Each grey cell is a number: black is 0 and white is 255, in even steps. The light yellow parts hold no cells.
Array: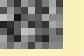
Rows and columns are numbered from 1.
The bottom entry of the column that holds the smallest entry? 150
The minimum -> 22
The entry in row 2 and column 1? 81
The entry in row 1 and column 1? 166
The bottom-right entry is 135
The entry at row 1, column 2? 107
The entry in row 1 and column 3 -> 51
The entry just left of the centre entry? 135
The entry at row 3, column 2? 166
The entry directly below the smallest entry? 94
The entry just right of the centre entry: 81
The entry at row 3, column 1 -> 195

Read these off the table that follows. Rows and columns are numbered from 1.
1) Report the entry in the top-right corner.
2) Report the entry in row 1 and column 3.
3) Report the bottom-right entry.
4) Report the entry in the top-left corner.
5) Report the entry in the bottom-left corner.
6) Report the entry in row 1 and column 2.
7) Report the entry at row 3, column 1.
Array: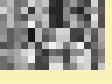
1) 81
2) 109
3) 197
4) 153
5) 109
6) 185
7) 121

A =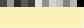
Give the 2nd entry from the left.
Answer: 155
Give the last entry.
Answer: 3
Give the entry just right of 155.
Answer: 45

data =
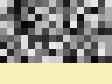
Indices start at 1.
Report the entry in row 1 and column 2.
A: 174
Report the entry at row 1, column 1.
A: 221
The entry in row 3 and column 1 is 98
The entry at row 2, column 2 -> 56
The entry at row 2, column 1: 190
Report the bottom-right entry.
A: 44
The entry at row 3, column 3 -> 44
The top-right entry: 221
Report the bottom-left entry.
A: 17

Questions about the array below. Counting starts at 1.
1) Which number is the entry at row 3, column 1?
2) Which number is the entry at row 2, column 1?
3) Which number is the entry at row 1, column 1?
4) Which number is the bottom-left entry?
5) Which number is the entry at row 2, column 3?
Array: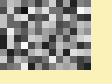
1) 192
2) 75
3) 115
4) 90
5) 75

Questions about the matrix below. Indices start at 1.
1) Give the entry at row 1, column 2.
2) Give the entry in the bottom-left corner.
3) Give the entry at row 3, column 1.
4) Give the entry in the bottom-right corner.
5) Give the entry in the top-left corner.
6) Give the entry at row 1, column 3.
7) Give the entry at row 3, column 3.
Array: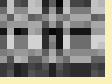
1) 194
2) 57
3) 153
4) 69
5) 57
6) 83
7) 181

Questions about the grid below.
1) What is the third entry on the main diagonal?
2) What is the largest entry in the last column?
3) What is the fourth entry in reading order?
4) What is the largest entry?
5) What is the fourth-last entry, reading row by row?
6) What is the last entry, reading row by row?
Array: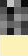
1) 153
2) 124
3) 11
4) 197
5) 124
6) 69

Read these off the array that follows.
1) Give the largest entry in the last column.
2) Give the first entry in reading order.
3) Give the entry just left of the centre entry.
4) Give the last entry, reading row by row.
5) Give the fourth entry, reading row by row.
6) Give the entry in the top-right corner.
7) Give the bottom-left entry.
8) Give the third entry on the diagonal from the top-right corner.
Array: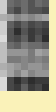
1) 162
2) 205
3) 96
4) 46
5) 108
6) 96
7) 218
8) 134

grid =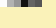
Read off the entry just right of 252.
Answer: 178
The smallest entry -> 17
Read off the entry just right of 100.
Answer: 85

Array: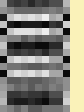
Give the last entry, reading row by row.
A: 143
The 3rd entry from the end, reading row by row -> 115
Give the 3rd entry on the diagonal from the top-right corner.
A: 167
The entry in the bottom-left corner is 143
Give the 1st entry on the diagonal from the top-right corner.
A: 183
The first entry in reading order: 167
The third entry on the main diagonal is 223
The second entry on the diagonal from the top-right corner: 115
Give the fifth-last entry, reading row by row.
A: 90
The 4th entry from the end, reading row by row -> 115
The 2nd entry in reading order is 66
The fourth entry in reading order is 66
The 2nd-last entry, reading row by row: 115

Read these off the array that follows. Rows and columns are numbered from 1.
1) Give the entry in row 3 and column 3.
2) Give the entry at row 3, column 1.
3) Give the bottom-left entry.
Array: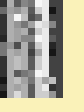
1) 246
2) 50
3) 22

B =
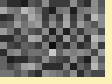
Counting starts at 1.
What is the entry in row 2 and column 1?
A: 169
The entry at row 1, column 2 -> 45
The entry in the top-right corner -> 87
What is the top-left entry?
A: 87
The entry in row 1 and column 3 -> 45
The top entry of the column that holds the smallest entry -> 58
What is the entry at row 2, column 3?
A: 114
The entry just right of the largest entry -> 99
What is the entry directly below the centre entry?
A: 14
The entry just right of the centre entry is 45
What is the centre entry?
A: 114
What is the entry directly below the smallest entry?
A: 199
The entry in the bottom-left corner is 114
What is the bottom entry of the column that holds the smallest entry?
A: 126
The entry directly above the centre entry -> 30
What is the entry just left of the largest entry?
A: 99
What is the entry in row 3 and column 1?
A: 45
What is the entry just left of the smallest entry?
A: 126
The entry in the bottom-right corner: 71
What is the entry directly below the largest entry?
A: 87
